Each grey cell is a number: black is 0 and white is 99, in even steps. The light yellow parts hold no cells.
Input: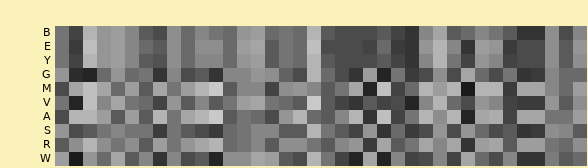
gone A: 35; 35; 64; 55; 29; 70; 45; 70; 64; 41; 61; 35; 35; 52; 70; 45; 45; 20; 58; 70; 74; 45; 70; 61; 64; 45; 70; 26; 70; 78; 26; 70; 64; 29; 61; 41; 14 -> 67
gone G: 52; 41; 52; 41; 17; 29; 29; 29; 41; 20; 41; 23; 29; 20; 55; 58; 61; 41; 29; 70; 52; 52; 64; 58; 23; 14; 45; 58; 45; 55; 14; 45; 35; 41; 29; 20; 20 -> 38
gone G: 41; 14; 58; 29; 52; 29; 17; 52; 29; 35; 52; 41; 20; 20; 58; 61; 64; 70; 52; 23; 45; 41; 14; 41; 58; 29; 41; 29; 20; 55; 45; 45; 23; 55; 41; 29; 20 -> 38
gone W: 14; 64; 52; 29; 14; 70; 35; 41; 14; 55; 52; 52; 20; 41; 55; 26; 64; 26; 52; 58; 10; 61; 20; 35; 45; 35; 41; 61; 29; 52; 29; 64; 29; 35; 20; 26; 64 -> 48
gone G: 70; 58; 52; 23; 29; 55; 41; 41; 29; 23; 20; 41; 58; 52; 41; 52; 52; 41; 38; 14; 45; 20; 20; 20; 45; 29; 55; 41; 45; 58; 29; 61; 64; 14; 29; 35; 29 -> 17
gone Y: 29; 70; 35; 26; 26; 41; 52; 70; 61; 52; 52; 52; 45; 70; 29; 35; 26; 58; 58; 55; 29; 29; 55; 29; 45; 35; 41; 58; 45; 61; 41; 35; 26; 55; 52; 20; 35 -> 32

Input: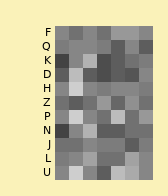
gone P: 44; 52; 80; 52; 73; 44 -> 59
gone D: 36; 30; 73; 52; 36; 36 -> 33
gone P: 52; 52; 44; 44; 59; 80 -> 73
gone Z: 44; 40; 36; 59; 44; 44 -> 56
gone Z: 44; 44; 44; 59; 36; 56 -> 40

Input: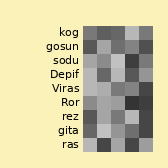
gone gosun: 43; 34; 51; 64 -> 31
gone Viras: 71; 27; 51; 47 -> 67
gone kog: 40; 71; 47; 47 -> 37

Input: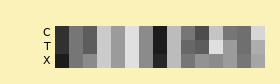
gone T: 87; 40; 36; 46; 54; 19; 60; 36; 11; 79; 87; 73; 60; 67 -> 43
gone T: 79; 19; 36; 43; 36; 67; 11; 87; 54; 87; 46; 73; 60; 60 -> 40
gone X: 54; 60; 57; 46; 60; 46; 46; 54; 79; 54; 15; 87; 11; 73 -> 64
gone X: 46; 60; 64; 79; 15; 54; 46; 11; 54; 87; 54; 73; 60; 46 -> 57
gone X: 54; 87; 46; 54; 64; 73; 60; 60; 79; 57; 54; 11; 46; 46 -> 15
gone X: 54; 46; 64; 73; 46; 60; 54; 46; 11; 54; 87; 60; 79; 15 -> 57

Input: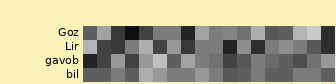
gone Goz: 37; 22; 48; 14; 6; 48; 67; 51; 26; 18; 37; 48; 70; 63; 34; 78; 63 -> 44
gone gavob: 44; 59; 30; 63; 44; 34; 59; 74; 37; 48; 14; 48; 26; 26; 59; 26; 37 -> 41
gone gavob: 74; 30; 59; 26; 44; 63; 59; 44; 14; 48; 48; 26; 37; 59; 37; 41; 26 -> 34
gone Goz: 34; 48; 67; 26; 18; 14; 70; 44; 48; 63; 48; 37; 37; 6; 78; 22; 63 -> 51
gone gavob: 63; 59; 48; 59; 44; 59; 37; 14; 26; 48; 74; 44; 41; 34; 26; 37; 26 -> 30
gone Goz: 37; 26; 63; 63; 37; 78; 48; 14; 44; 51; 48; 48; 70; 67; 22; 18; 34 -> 6
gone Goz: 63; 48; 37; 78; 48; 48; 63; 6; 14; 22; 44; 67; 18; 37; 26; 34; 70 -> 51

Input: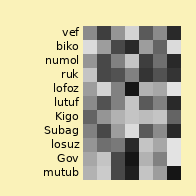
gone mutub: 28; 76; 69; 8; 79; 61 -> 12
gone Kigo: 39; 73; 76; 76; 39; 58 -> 69
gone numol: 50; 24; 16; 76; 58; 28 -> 43
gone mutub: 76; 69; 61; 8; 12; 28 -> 79
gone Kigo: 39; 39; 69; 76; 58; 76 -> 73
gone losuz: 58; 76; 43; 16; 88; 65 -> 47

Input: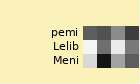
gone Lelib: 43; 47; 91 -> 95
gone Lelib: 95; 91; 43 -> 47
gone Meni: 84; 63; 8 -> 36
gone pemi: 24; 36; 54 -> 32

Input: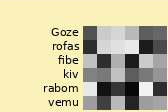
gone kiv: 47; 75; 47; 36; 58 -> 50
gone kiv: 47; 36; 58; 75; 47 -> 50
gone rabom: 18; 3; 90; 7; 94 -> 21

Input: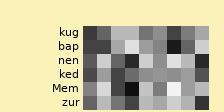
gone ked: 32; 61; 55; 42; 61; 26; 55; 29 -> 58
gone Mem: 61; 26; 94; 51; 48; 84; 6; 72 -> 76
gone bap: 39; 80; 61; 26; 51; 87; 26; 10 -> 65
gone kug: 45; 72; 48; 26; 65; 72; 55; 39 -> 23
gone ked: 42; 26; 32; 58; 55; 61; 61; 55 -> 29
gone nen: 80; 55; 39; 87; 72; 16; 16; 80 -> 35
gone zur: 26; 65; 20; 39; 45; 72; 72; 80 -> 69

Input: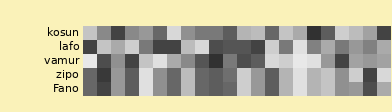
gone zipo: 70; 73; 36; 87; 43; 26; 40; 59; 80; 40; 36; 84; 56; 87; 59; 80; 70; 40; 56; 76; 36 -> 22
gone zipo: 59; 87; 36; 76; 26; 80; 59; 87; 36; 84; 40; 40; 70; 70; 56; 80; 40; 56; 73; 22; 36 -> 43

